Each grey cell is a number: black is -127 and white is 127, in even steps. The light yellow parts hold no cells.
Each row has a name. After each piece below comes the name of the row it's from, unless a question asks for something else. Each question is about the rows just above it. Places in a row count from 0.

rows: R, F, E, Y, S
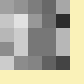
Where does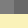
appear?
R
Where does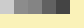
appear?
S
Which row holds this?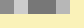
Y
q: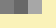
R
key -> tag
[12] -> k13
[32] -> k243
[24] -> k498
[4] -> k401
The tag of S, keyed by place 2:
k401
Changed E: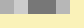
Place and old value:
0, [55]

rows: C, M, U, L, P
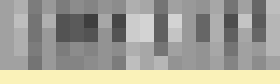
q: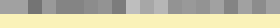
P
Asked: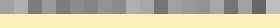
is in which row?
C
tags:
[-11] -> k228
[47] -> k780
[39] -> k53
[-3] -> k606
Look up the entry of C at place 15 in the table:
k53
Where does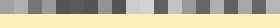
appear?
U

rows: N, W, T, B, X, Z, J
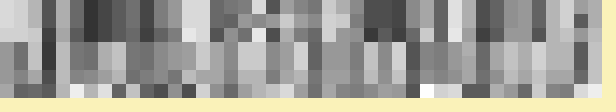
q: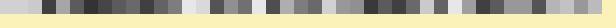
T
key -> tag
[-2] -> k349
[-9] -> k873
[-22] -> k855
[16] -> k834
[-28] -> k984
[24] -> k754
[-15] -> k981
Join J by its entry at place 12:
k834
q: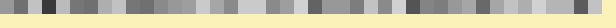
X
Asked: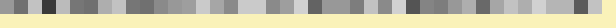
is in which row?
B

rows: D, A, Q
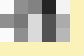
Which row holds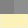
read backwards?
D
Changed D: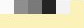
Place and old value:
2, [2]
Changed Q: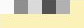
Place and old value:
4, [55]

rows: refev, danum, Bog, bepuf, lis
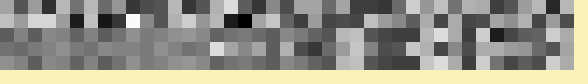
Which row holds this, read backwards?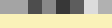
refev
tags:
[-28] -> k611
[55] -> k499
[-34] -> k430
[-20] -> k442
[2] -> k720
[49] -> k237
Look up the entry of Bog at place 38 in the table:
k611

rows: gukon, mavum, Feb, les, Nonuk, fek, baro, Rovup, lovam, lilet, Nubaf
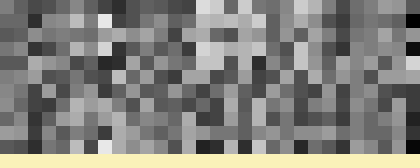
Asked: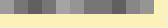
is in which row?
lilet
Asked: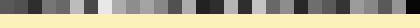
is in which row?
Nubaf
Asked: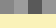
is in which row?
Nonuk
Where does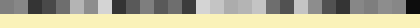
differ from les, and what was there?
0, [-9]
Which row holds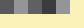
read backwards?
baro

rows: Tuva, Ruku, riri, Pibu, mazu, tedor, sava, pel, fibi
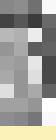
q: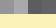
Pibu
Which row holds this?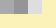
tedor
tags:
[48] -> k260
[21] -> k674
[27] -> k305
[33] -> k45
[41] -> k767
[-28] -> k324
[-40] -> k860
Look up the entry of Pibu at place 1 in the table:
k767
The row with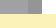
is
pel
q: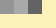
sava
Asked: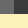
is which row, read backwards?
Ruku

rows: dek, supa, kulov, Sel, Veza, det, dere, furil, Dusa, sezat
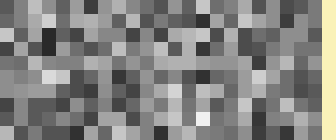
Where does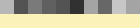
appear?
supa
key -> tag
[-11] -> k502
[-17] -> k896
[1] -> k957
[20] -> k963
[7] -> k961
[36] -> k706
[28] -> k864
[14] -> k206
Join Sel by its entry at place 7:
k896
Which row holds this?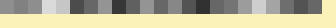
det

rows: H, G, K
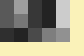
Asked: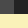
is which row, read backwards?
K
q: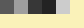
H
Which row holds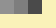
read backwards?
K
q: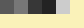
G
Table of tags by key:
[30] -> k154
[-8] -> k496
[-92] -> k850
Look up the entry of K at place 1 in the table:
k850
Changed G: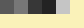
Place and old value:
4, [76]

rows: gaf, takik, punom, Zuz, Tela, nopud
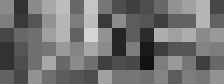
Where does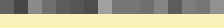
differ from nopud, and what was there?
2, [18]
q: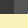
takik
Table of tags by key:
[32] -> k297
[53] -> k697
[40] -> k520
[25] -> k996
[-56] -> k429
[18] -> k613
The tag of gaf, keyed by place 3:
k520
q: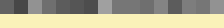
nopud

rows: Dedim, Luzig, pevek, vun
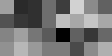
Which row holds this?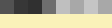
Luzig
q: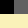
pevek
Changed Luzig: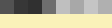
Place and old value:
7, [40]
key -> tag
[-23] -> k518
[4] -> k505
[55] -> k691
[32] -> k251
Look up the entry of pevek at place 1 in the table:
k251
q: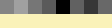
pevek
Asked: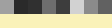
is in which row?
Dedim

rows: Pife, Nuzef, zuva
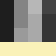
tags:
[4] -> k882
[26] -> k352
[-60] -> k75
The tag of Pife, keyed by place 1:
k882
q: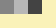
Pife

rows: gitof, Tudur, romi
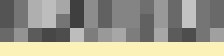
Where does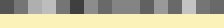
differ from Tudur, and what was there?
7, [-30]
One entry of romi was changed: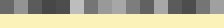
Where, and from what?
6, [-2]
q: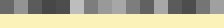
romi
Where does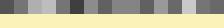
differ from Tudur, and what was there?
13, [67]
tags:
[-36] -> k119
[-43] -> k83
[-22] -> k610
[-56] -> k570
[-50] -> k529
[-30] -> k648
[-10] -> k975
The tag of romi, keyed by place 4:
k529
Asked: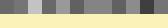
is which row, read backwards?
Tudur

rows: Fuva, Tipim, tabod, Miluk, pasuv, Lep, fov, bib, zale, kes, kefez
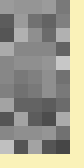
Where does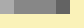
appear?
Miluk
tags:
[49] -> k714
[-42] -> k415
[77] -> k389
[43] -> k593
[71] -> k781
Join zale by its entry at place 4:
k593

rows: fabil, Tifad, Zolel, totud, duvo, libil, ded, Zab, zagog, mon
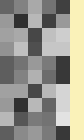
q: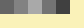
fabil
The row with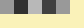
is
Tifad
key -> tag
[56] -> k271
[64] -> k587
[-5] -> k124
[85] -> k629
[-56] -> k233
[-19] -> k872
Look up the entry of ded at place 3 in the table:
k271

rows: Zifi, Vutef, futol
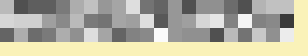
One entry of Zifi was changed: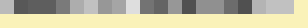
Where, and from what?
1, [-47]
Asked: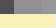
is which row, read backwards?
futol
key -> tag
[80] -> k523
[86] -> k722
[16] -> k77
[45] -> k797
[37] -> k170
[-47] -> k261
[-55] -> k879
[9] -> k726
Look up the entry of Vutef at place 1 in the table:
k523
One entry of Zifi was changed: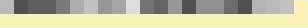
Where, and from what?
19, [65]
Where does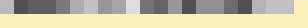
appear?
Zifi
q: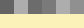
futol

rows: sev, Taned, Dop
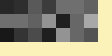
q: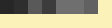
sev
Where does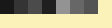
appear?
Dop
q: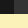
Dop
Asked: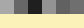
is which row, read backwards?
Taned

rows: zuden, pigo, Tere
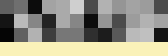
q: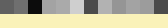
zuden
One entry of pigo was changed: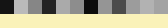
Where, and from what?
5, [6]
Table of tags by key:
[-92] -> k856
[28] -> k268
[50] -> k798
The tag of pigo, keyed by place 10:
k798
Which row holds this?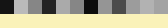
pigo
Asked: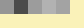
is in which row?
pigo

